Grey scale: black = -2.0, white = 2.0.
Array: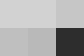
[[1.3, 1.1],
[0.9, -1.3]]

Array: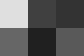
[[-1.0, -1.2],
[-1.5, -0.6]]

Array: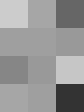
[[0.6, -0.4],
[0.5, 0.4]]

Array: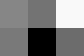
[[-0.2, 1.9],
[-2.0, -0.3]]

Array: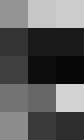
[[1.1, 1.2],
[-1.6, -1.6]]

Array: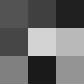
[[-1.0, -1.5],
[1.3, 0.9]]

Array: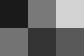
[[-0.1, 1.3],
[-1.2, -0.6]]
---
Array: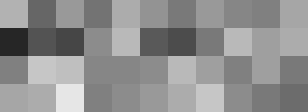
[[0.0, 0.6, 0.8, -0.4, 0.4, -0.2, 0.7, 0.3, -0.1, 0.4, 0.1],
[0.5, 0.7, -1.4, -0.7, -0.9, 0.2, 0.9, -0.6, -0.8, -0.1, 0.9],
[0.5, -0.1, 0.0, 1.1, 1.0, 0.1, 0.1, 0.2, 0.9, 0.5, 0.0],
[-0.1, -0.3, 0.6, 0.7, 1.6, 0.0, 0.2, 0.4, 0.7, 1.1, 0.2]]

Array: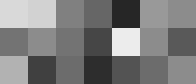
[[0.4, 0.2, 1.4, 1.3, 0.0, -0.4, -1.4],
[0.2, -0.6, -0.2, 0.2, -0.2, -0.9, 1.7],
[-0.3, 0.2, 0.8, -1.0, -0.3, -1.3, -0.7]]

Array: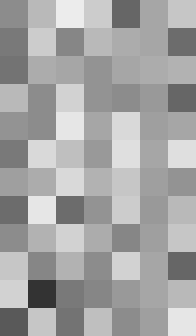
[[0.6, 1.1, 0.2, 0.9, 1.7, 1.2, -0.4],
[0.6, -0.3, -0.1, 1.2, 0.1, 0.9, 0.7],
[0.7, 0.8, -0.2, 0.7, 0.6, 0.3, 0.6],
[0.4, -0.4, 0.9, 0.2, 1.3, 0.3, 0.2],
[0.5, 0.6, 0.3, 0.2, 1.6, 0.6, 1.4],
[0.6, 1.5, -0.1, 1.4, 1.0, 0.4, 1.5],
[0.5, 0.3, 0.5, 0.7, 1.4, 0.8, 1.1],
[0.4, 0.9, -0.3, 1.6, -0.3, 0.3, 1.2],
[0.5, 1.1, 0.2, 0.8, 1.3, 0.7, 0.1],
[0.6, -0.4, 1.1, 0.1, 0.8, 0.2, 1.3],
[0.6, 0.9, 1.3, -1.2, -0.1, 0.1, 0.4],
[0.5, 1.6, -0.6, 1.1, -0.2, 1.0, 0.2]]

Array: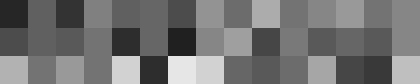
[[-0.2, 0.1, -1.4, -0.5, -1.2, 0.0, -0.5, -0.4, -0.8, 0.3, -0.3, 0.7, -0.2, 0.1, 0.4],
[-0.6, 0.1, -0.8, -0.5, -0.6, -0.2, -1.3, -0.4, -1.5, 0.1, 0.5, -0.9, -0.1, -0.6, -0.4],
[-1.1, 1.0, 0.8, -0.2, 0.4, -0.2, 1.3, -1.3, 1.6, 1.3, -0.4, -0.6, -0.3, 0.6, -0.9]]

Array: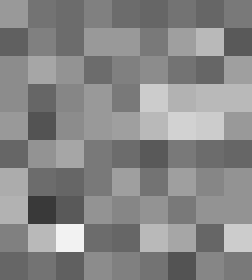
[[-0.4, -0.1, 0.4, -0.2, -0.3, 0.0, -0.3, -0.4, -0.2],
[0.9, -0.6, -0.5, 0.0, -0.3, 0.4, 0.4, -0.1, 0.5],
[-0.4, 0.5, 0.2, 0.6, 0.3, -0.3, 0.0, 0.2, -0.2],
[0.9, 0.9, 0.2, -0.4, 0.1, 0.4, -0.1, 1.2, 0.8],
[1.2, 0.4, 0.4, -0.7, 0.2, 0.4, 0.5, 0.9, 1.3],
[-0.3, -0.4, -0.4, 0.3, 0.6, -0.1, -0.3, -0.6, -0.1],
[0.1, 0.3, 0.7, -0.3, -0.4, -0.1, 0.5, -0.2, 0.5],
[0.3, 0.3, 0.8, -1.1, -0.6, 0.3, 0.1, 0.3, -0.1],
[-0.4, 1.2, 0.0, 0.9, 1.8, -0.3, -0.4, 0.9, 0.6],
[0.1, -0.1, -0.4, -0.2, -0.5, 0.2, 0.0, -0.2, -0.7]]

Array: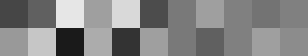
[[-0.2, 0.0, -0.9, -0.5, 1.6, 0.5, 1.4, -0.8, -0.1, 0.5, 0.0],
[0.5, 0.2, 0.4, 1.1, -1.6, 0.7, -1.2, 0.5, -0.1, -0.5, 0.0]]
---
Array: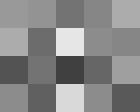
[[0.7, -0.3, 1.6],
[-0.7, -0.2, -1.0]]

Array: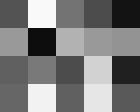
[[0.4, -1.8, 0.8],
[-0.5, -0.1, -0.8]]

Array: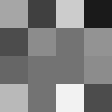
[[-0.8, 0.2, -0.2],
[-0.4, -0.2, -0.2]]

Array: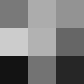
[[1.2, 0.8, -0.4],
[-1.7, -0.2, -1.4]]

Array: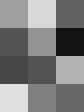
[[-0.7, 0.3, -1.7],
[-0.9, -0.7, 0.8]]

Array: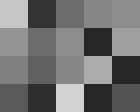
[[0.3, -0.3, 0.2],
[0.0, -0.5, 0.1]]

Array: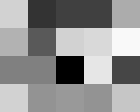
[[0.8, -0.6, 1.3],
[0.0, 0.0, -2.0]]

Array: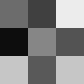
[[-1.8, 0.1, -0.7],
[1.1, -0.6, 1.1]]
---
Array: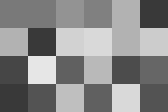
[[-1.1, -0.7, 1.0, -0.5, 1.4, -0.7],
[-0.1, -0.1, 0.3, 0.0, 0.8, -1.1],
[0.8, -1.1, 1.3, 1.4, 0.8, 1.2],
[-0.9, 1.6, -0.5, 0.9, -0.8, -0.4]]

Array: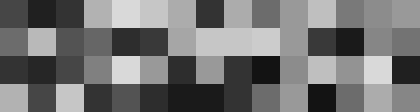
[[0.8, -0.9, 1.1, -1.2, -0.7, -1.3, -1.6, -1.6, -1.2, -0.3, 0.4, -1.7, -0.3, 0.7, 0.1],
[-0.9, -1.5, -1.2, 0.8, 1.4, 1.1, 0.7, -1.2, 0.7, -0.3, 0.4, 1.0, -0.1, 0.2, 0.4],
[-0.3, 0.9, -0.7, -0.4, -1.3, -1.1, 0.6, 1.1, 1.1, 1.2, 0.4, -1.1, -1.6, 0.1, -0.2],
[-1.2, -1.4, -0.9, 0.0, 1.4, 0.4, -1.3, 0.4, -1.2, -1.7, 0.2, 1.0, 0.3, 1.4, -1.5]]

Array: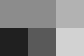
[[-1.5, -0.6, 1.3],
[0.2, 0.2, 0.8]]

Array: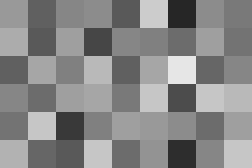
[[0.8, -0.4, -0.6, 1.1, -0.3, 0.3, -1.3, 0.1, 1.1],
[0.4, -0.5, 0.1, 0.2, -0.6, 1.2, -1.4, 0.2, -0.1],
[0.7, -0.6, 0.5, -0.9, 0.1, 0.0, -0.3, 0.5, -0.2],
[-0.5, 0.6, 0.0, 0.9, -0.5, 0.6, 1.6, -0.4, 0.1],
[0.1, -0.3, 0.5, 0.6, -0.1, 1.1, -0.8, 1.1, 0.9],
[-0.2, 1.1, -1.1, 0.0, 0.5, 0.4, 0.2, -0.3, 0.5]]

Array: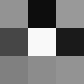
[[0.0, 0.2, 0.3],
[0.3, -1.8, 0.4],
[-0.9, 1.9, -1.6]]

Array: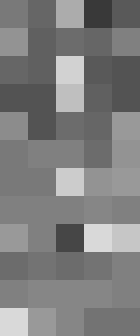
[[1.4, 0.4, 0.1, -0.2, -0.2],
[-0.1, -0.4, 0.7, -1.1, -0.6],
[0.3, -0.5, -0.3, -0.4, 0.0],
[-0.4, -0.5, 1.3, -0.6, -0.7],
[-0.7, -0.7, 1.0, -0.5, -0.7],
[0.2, -0.7, -0.3, -0.4, 0.4],
[-0.1, 0.0, 0.0, -0.3, 0.3],
[-0.1, -0.1, 1.2, 0.3, 0.4],
[0.0, 0.0, 0.0, 0.1, 0.0],
[0.4, 0.0, -0.9, 1.4, 1.1],
[-0.3, -0.2, -0.3, -0.2, 0.0],
[0.0, 0.1, 0.1, 0.1, 0.0]]
